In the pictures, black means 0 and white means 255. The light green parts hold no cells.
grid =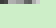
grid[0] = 60
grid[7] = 94
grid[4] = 157
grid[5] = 156

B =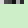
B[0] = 217
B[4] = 166
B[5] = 42

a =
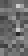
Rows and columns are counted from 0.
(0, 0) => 91
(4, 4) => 84
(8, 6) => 120
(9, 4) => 143
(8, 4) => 39
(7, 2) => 82
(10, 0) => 93
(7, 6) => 106
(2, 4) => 124
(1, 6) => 101
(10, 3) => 147
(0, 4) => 113
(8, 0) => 91
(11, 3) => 75
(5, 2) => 83
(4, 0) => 62
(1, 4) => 205
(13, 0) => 134
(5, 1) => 94
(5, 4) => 134
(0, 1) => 78
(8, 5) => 87
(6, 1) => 96
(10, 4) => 105
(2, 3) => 116
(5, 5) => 94
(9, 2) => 100

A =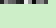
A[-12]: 36
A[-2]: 135
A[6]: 232
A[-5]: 150

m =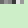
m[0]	107
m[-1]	154
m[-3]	57

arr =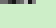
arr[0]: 109
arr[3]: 22
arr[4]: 90

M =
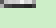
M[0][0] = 91
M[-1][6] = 39
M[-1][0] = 176
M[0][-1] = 163
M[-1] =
[176, 73, 66, 48, 50, 49, 39, 36, 63]
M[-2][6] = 212

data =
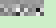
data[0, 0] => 150
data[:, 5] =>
[161, 126, 109, 211]
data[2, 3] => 184
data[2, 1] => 198
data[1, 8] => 142
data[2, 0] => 110
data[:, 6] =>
[153, 137, 224, 132]
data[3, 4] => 52
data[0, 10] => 145
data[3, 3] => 110
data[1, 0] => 181
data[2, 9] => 16
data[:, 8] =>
[155, 142, 152, 166]
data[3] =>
[146, 130, 156, 110, 52, 211, 132, 161, 166, 236, 93]

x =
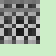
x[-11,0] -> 130
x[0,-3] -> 119
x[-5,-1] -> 40
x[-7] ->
[168, 65, 79, 172, 46, 56, 174, 59, 70, 186]
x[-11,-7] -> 117
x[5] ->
[184, 49, 67, 184, 28, 38, 189, 44, 56, 203]
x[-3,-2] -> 51
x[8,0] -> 190
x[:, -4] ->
[124, 180, 117, 71, 174, 189, 53, 195, 193, 48, 77]
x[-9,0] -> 112
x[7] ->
[190, 41, 62, 189, 21, 31, 195, 37, 50, 210]
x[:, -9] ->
[110, 59, 125, 170, 65, 49, 187, 41, 42, 194, 163]
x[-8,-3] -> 170
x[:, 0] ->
[130, 174, 112, 73, 168, 184, 58, 190, 190, 52, 79]
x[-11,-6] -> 121
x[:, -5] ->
[110, 50, 125, 176, 56, 38, 197, 31, 32, 203, 169]
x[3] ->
[73, 170, 157, 76, 181, 176, 71, 170, 164, 63]
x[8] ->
[190, 42, 62, 186, 25, 32, 193, 41, 51, 206]
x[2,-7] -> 123
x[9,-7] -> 55
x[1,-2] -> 65
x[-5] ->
[58, 187, 170, 57, 207, 197, 53, 192, 180, 40]
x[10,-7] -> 81

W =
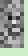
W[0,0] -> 120
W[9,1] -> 92
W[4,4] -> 53
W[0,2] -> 92
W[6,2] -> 114
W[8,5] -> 134
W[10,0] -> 77
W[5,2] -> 117
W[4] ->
[125, 159, 21, 123, 53, 131]
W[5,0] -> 148
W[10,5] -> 147
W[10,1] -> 147
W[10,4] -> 183
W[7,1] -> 160
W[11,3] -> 164
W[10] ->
[77, 147, 190, 185, 183, 147]
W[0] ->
[120, 97, 92, 179, 177, 101]
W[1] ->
[130, 111, 183, 128, 188, 149]
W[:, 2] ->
[92, 183, 148, 79, 21, 117, 114, 61, 76, 194, 190, 103]

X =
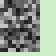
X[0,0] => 201
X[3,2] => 183
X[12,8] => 80
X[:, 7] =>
[160, 86, 86, 185, 44, 49, 174, 76, 31, 31, 129, 114, 114]
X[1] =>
[174, 76, 51, 60, 101, 101, 179, 86, 194, 85]
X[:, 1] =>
[64, 76, 58, 199, 134, 89, 194, 47, 105, 53, 133, 114, 39]
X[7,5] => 27
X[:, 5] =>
[96, 101, 79, 84, 199, 75, 69, 27, 117, 154, 169, 34, 125]
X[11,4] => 128
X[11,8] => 122
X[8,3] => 62
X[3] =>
[106, 199, 183, 87, 38, 84, 132, 185, 163, 43]
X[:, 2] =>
[26, 51, 171, 183, 156, 50, 95, 79, 27, 89, 33, 49, 191]
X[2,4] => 27
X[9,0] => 153
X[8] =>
[89, 105, 27, 62, 89, 117, 134, 31, 109, 153]
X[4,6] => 147
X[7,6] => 43
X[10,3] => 165
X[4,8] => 194
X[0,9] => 144
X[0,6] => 109
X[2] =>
[59, 58, 171, 90, 27, 79, 45, 86, 145, 80]
